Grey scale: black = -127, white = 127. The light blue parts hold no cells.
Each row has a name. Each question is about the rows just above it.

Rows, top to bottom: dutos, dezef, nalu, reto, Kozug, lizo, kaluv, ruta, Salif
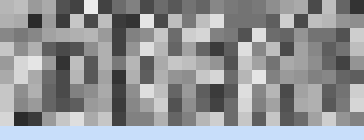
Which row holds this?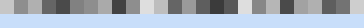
kaluv
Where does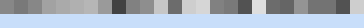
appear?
nalu
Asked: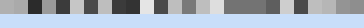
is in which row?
dezef
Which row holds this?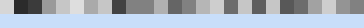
Salif
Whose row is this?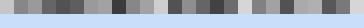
ruta

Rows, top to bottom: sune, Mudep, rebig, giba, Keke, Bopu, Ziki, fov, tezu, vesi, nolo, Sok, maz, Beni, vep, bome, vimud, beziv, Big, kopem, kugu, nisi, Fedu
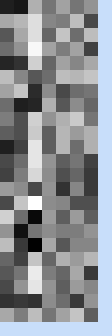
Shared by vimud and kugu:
[19]
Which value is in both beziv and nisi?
[-70]
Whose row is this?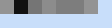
vimud

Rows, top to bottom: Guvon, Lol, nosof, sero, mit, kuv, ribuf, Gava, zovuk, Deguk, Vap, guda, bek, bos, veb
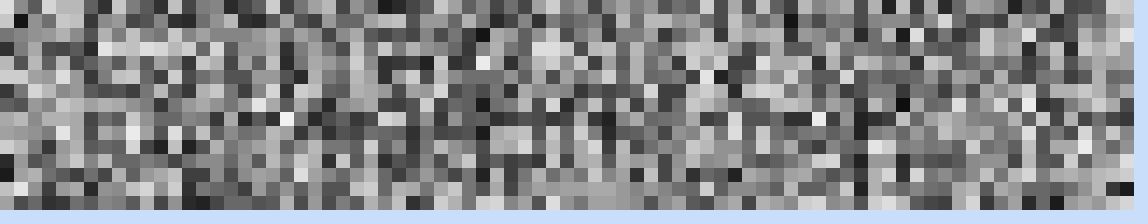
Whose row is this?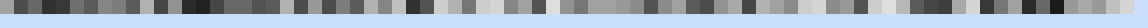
veb
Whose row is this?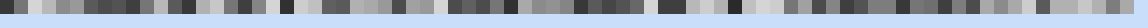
ribuf
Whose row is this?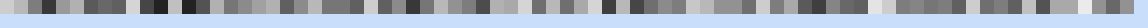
Vap
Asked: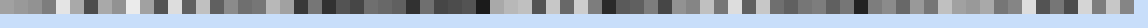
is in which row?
Deguk
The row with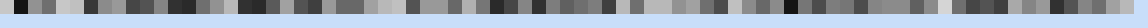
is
Lol
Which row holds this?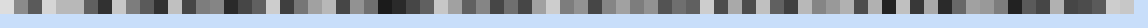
Guvon

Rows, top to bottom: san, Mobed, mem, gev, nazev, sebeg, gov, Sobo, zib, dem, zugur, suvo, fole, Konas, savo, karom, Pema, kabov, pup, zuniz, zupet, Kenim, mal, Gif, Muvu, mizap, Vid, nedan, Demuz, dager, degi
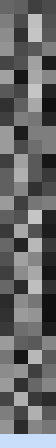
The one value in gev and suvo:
[-38]
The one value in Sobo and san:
[-31]
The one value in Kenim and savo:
[-9]
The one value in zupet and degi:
[-84]

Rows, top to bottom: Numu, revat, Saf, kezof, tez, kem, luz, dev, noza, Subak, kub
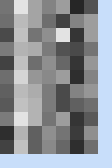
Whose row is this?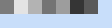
noza
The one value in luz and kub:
[-31]
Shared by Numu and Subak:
[-11]

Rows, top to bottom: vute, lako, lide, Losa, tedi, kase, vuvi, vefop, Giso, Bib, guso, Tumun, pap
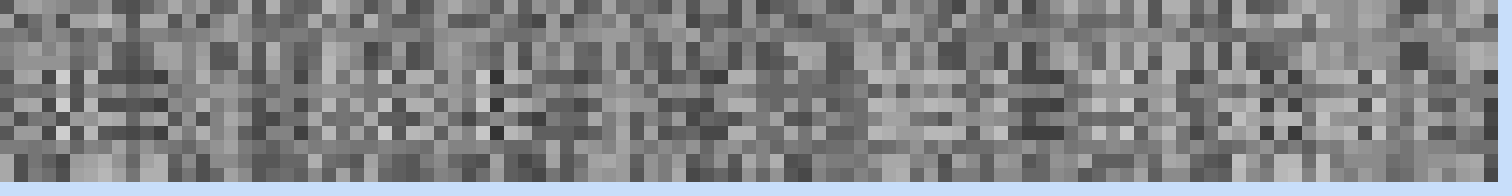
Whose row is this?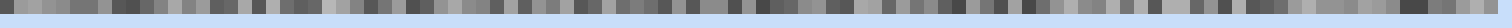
vute
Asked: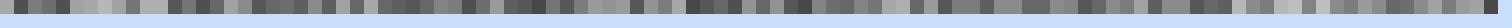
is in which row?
pap
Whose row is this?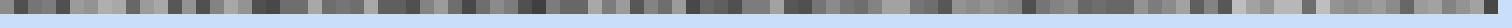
Giso
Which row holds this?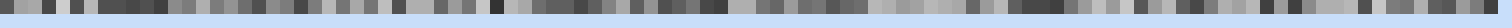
kase

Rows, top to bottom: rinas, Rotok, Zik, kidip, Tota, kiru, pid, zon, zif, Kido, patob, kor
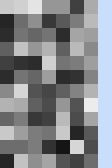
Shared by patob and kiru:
[-77]
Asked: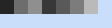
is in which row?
Rotok
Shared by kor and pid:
[-44]
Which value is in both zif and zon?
[-51]

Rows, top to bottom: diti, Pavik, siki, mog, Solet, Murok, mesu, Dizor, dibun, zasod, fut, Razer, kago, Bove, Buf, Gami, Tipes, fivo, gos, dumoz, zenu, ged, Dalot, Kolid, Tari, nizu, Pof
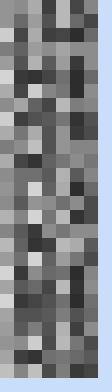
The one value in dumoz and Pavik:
[-22]
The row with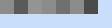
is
Buf
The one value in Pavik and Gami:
[56]
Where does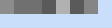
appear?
kago
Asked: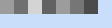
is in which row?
gos

